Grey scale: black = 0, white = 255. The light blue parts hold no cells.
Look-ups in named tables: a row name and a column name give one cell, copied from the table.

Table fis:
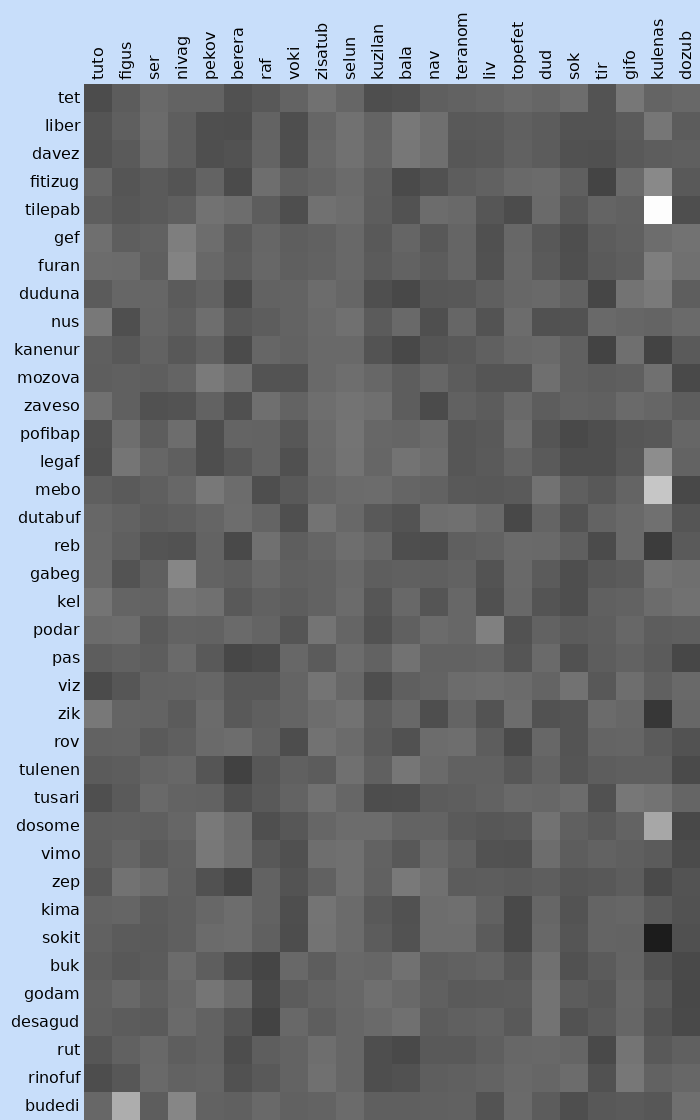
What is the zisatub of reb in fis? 101
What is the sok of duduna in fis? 97
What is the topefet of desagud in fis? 89
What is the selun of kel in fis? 107
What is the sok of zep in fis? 86
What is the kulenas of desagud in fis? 83
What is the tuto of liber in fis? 84
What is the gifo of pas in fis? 98
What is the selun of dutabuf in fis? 104
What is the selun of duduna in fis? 102
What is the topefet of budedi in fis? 106
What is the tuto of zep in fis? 88
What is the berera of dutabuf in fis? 109
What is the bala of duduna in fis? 72
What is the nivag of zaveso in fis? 83
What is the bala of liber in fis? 120
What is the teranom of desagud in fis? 96
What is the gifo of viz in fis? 110
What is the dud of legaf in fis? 90
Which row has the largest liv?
podar

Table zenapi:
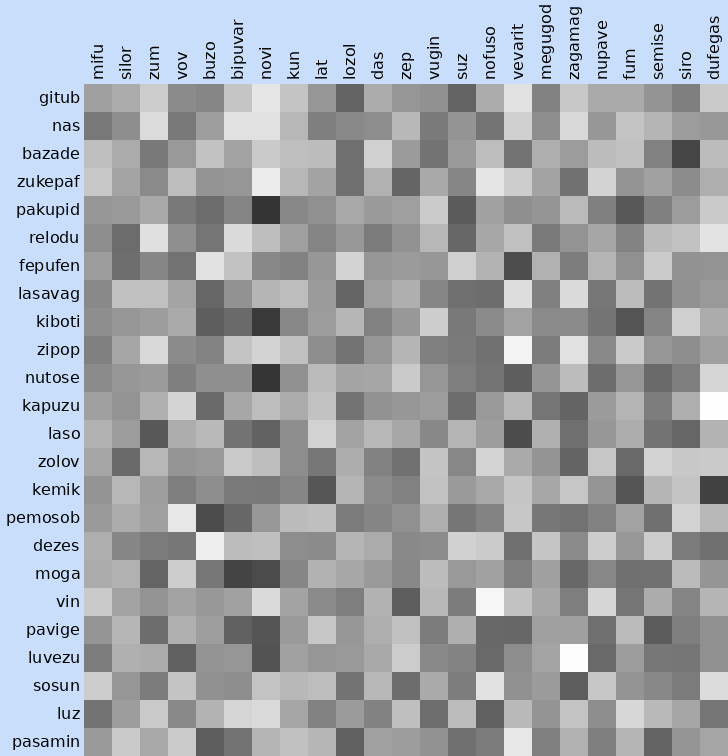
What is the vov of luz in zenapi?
137
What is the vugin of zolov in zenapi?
196
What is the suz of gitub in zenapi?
99
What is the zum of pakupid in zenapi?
169
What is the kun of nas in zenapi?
183
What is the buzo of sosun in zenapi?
145
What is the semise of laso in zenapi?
115
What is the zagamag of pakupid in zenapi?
186
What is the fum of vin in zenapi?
117
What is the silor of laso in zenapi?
156
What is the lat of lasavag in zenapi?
155
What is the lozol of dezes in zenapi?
181
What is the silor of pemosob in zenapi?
172
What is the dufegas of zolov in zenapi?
202
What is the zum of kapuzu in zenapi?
176
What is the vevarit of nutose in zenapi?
94
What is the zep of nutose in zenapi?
202
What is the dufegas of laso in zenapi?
179

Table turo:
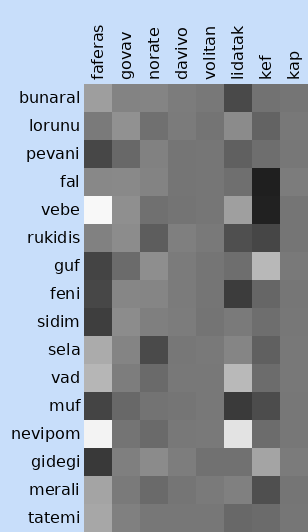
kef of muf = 76
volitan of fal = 118
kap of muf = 119
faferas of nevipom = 243
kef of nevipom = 108
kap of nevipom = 119
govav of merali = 122
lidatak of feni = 60
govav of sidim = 140
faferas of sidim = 62
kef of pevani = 110
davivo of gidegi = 125
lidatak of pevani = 96
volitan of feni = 117
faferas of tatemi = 167
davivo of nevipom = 120
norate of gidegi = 139
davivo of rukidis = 127
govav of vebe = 143
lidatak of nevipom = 227

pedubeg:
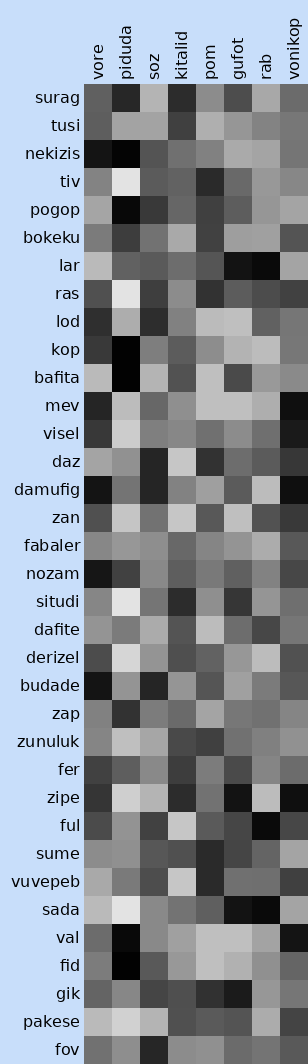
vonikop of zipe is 15
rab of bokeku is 160
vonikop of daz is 55
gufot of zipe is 19
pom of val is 191
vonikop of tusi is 119
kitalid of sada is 115
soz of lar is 90
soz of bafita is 180
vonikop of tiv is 135
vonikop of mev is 15
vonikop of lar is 164
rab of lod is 97
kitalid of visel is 135
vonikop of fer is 108

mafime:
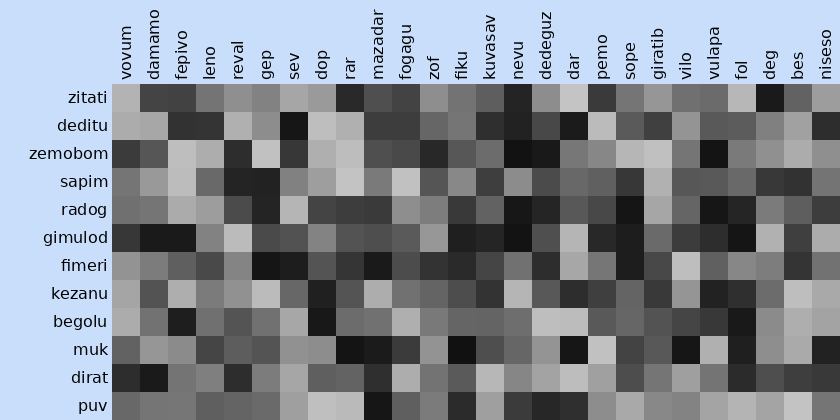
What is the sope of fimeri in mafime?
29
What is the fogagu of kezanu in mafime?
113
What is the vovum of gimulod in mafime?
55
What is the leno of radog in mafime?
157
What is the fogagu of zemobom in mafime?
73
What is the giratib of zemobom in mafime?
192
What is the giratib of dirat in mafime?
117
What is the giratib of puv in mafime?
136
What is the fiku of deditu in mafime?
117
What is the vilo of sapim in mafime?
87
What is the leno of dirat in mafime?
127
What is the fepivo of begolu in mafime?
30

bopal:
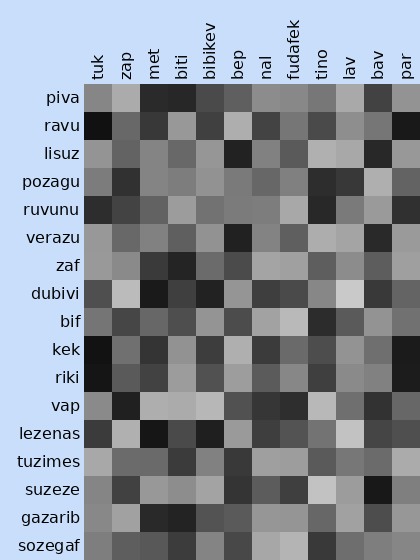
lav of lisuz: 168
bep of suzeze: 52
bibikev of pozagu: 146
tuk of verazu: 152
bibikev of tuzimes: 129
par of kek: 27
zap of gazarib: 161
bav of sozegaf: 126
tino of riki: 63
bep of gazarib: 90
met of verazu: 129
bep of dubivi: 149
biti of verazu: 95
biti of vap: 171
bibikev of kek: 61
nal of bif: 162
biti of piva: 39
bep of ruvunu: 123
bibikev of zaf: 107
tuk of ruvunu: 45

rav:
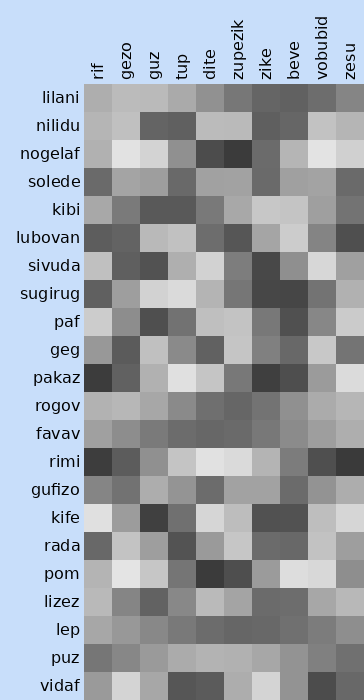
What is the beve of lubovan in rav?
204
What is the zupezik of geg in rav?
197
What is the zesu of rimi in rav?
58
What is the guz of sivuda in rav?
82
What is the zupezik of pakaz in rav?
120
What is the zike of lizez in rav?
107
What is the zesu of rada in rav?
158
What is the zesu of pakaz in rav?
219
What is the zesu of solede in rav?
106

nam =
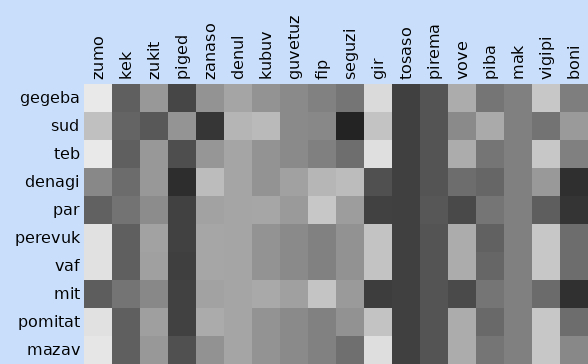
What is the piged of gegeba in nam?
70
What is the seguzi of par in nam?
157
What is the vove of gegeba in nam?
172
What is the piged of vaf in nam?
63
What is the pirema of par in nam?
87
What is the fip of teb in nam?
128
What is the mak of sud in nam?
128
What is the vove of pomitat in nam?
172
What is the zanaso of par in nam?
162
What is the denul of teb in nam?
165
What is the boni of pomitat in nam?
109
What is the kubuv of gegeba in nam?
147
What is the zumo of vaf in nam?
225
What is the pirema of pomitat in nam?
84
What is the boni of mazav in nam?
136
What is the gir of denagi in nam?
80
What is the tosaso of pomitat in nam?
64

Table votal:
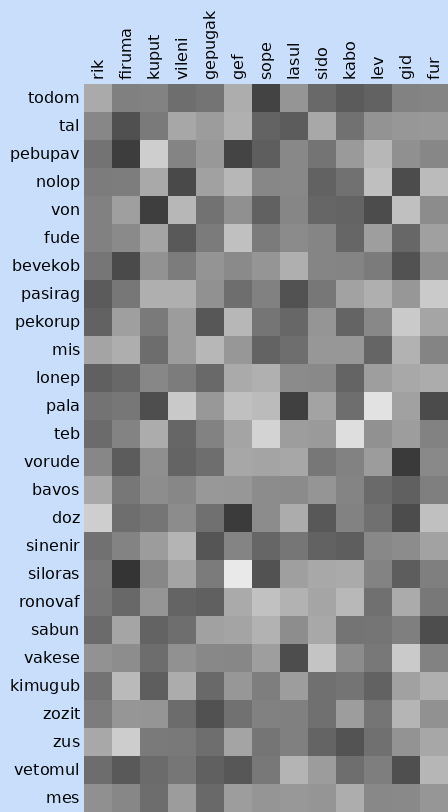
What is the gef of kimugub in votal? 151
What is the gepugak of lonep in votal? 105
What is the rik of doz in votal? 206
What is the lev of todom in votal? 98
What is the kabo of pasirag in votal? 162
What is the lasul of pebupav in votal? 136
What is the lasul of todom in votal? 149
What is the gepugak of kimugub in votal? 105
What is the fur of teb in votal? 130

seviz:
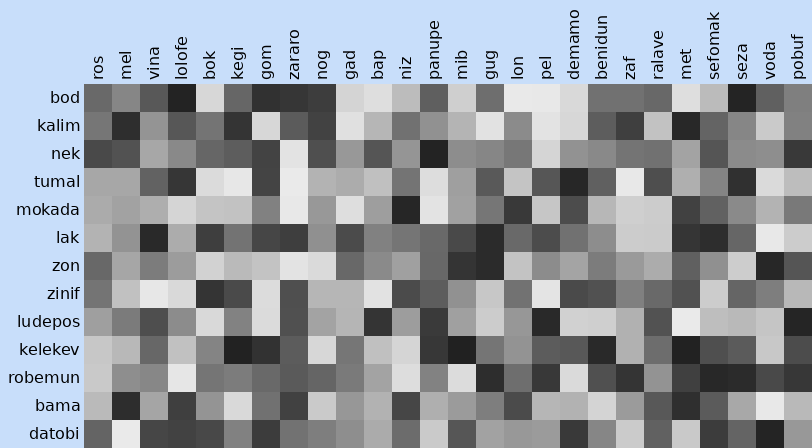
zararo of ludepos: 80
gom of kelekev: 50
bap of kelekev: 192
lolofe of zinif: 217
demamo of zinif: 74
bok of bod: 215
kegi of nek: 93
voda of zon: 39
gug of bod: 110
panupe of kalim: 145
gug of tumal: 89
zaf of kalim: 63
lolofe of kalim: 87
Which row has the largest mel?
datobi

